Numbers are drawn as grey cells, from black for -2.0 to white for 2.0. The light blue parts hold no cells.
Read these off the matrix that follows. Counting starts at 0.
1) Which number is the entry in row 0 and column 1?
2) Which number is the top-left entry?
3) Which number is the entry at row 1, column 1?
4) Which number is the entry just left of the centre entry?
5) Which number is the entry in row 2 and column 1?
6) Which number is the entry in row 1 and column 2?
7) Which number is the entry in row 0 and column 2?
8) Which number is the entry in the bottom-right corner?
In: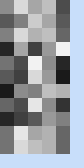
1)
1.4
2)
0.2
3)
0.0
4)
-1.0
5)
1.4
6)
1.2
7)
0.6
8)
-0.4

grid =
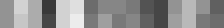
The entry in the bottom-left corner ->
0.3
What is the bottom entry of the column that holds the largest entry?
1.7
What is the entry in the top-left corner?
0.3
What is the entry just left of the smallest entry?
0.7
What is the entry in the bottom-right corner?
-0.3
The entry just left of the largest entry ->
1.3

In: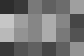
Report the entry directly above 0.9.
1.1
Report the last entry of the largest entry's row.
-0.9
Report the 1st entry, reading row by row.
-1.3
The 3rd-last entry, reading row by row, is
-0.9
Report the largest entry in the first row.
0.5
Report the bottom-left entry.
-1.1
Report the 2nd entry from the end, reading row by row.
-0.5

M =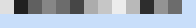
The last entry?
-0.3
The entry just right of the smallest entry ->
-0.5
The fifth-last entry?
1.7
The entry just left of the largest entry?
1.1

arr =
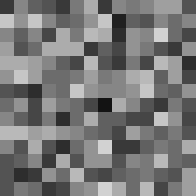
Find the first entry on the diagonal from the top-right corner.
-0.7
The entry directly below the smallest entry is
-0.5
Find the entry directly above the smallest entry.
0.1
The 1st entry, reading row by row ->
-1.1
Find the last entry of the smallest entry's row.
-0.7
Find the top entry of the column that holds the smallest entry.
-1.1
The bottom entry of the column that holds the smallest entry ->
1.3
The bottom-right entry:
0.5
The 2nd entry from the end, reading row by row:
-0.1
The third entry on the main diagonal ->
0.1
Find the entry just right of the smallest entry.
0.7
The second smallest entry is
-1.5
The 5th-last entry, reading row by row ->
-0.3
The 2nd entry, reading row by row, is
0.1
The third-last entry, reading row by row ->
-0.9
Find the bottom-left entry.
-0.7
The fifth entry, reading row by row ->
-1.1
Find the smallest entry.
-1.7
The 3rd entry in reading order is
-0.5

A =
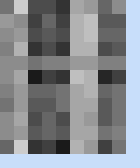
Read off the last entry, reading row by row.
-0.2
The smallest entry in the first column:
-0.4
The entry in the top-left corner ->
-0.2
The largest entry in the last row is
1.2
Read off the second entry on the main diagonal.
0.2
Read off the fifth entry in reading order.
-1.2
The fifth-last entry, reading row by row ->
-1.6
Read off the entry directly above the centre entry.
0.0
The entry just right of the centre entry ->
1.0
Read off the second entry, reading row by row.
1.2
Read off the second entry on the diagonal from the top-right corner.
-0.6
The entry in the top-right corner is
0.2
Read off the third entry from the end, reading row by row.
0.4
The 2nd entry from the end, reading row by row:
-1.0

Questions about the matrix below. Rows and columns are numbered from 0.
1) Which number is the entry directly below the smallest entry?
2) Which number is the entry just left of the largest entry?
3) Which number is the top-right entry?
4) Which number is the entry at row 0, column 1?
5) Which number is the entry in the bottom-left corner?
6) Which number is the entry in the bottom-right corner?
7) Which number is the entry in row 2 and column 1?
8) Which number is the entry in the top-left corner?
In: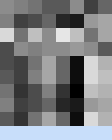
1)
-1.6
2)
0.2
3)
-0.4
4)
0.0
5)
-0.6
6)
0.8
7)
-0.2
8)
0.2

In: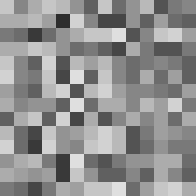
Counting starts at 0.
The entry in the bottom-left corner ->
-0.1
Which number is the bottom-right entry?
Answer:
0.7
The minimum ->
-1.3
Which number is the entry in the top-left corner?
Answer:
1.1
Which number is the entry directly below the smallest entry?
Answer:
0.3
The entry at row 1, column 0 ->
0.7
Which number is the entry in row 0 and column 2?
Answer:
0.7
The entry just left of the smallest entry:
0.5
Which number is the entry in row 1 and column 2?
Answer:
0.9
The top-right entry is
0.1
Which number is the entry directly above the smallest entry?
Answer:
0.9
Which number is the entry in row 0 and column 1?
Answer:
0.1
